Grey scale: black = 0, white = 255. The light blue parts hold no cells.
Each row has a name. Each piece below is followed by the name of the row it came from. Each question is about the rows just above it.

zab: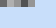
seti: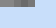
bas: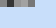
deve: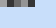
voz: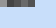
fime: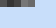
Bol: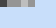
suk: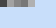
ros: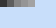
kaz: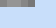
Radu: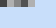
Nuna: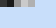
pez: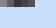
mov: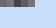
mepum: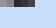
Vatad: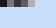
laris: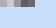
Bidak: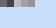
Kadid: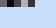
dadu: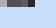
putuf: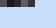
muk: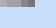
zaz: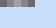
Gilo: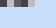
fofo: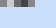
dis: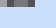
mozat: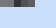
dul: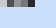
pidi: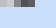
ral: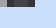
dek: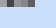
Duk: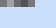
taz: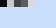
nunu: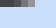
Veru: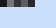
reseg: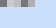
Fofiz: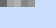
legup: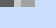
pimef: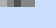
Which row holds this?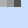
zab
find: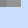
kaz
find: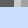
legup
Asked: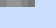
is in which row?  kaz
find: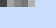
suk

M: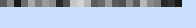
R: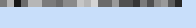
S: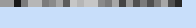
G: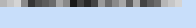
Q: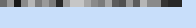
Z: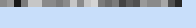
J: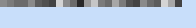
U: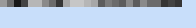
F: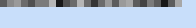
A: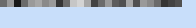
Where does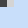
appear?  J
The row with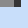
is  Q
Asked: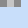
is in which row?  Z
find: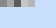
S
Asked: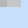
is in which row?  S
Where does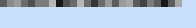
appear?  F

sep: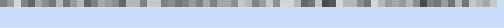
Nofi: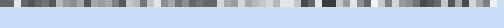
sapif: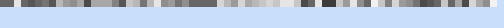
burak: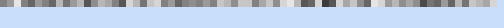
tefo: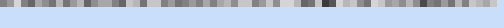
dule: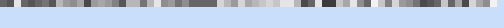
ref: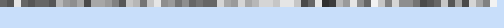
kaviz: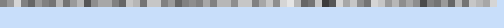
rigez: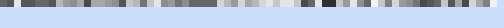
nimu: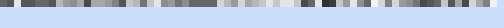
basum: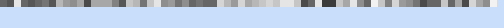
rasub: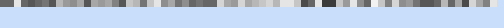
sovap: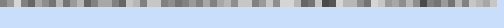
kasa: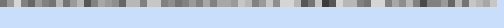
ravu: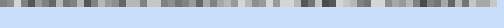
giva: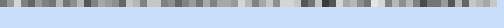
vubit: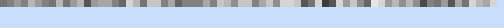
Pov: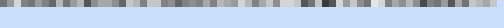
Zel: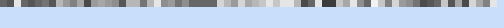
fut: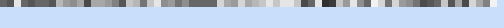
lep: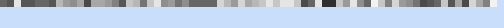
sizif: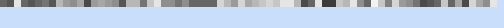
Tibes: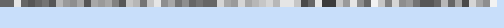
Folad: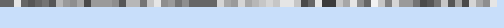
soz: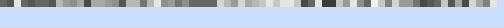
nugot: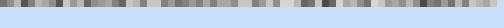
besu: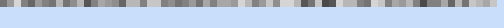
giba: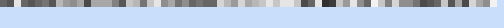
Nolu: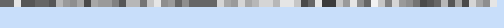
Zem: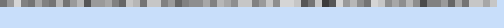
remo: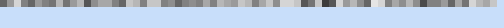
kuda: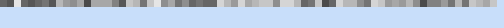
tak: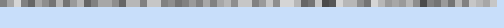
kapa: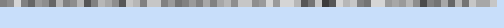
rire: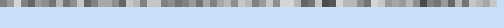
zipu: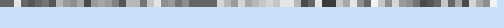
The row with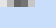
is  kaviz
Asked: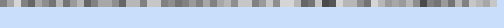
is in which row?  tak
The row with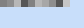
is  kapa

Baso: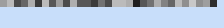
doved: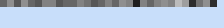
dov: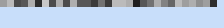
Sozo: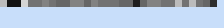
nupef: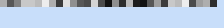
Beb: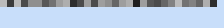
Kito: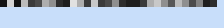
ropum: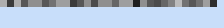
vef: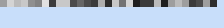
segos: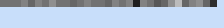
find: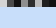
nupef
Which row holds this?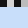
Kito
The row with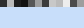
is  nupef

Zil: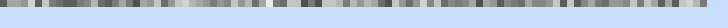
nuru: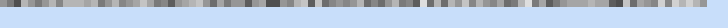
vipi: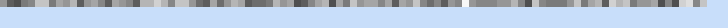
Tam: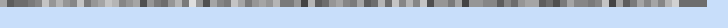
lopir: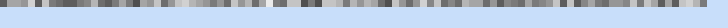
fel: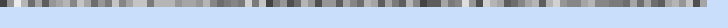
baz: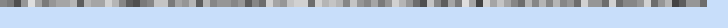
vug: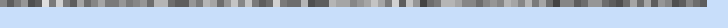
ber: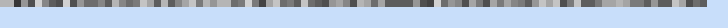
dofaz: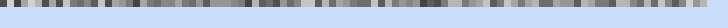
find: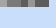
ber
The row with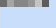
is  Zil
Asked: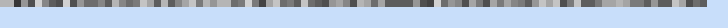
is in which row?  ber
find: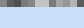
baz
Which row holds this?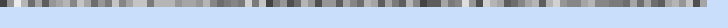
fel
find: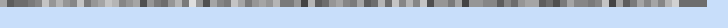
Tam

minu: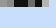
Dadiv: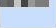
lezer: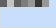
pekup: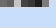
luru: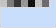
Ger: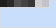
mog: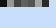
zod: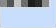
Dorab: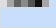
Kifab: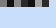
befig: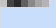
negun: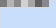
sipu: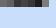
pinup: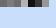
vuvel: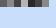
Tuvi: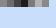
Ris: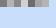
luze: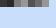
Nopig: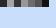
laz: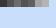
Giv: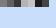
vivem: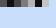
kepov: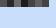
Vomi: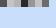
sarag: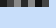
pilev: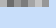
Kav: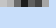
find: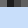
kepov
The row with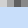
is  negun
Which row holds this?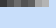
laz

